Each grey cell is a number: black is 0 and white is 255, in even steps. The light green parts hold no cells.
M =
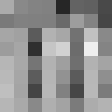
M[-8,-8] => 171
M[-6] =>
[166, 161, 91, 178, 167, 114, 193, 137]
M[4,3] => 178
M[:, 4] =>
[38, 106, 167, 210, 159, 146, 129, 163]
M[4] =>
[182, 168, 117, 178, 159, 111, 178, 164]
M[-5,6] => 238
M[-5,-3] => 108
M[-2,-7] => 164
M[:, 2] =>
[131, 128, 91, 47, 117, 92, 68, 137]
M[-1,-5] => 175
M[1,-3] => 157
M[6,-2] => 184
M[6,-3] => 70
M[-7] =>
[122, 129, 128, 127, 106, 157, 131, 70]
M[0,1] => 137
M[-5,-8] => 156
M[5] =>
[185, 166, 92, 181, 146, 91, 183, 143]

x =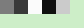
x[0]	124
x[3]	15

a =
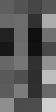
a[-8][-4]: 94
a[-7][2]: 49
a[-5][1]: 109
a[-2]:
[92, 124, 47, 105]
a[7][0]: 142
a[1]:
[106, 108, 49, 172]
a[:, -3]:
[83, 108, 107, 109, 118, 79, 124, 76]
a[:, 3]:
[86, 172, 113, 72, 146, 189, 105, 207]

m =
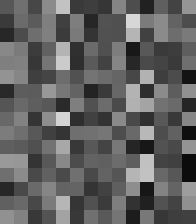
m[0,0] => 87
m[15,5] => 56
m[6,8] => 103
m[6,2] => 92
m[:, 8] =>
[133, 80, 80, 125, 133, 101, 103, 74, 138, 77, 120, 108, 85, 95, 126, 117]
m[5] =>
[147, 134, 63, 69, 109, 81, 116, 108, 101, 71, 178, 62, 76, 19]
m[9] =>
[124, 111, 88, 64, 52, 111, 113, 118, 77, 105, 184, 77, 97, 14]
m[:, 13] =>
[149, 77, 122, 94, 111, 19, 145, 37, 135, 14, 148, 12, 12, 157, 144, 64]
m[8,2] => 53
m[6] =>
[41, 93, 92, 152, 119, 99, 35, 58, 103, 179, 45, 139, 93, 145]
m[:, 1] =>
[112, 107, 76, 123, 129, 134, 93, 105, 130, 111, 91, 151, 139, 73, 105, 130]
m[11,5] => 76
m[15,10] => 120
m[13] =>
[39, 73, 106, 134, 99, 100, 52, 66, 95, 142, 22, 131, 100, 157]
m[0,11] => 95
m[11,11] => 67
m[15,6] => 112
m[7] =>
[85, 105, 94, 88, 42, 127, 81, 108, 74, 177, 164, 114, 106, 37]
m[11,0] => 153
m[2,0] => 39
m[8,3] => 142
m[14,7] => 59
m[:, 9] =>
[77, 215, 181, 24, 39, 71, 179, 177, 73, 105, 37, 94, 181, 142, 50, 28]
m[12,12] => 87
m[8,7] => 51
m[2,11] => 139
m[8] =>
[104, 130, 53, 142, 211, 46, 65, 51, 138, 73, 48, 88, 57, 135]

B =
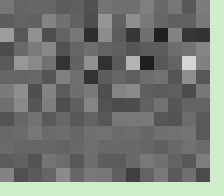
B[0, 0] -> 119
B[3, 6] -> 110
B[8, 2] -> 114
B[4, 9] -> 179
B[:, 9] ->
[111, 143, 55, 85, 179, 94, 138, 77, 120, 110, 105, 105, 64]
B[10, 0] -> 106
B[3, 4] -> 82
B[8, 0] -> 84
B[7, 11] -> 114
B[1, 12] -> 96
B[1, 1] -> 99
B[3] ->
[77, 105, 123, 136, 82, 101, 110, 99, 96, 85, 92, 93, 109, 115, 132]
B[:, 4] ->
[93, 112, 99, 82, 51, 128, 92, 78, 104, 109, 99, 108, 138]
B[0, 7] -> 115
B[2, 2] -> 144
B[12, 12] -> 90
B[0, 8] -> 112
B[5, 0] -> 102
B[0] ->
[119, 101, 103, 102, 93, 95, 81, 115, 112, 111, 127, 105, 118, 88, 123]
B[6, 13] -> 76
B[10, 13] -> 113
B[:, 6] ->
[81, 78, 46, 110, 144, 51, 122, 132, 99, 112, 111, 109, 121]
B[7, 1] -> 137
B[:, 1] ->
[101, 99, 88, 105, 151, 101, 142, 137, 103, 107, 101, 97, 80]
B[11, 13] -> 88
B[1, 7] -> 149
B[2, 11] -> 32
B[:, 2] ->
[103, 97, 144, 123, 137, 104, 79, 85, 114, 119, 101, 84, 90]
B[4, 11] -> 88
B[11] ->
[92, 97, 84, 116, 108, 88, 109, 93, 92, 105, 120, 112, 99, 88, 125]
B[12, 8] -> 96

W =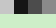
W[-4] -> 198
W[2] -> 76
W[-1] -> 138

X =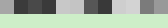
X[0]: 166
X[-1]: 153
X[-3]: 211
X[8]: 206
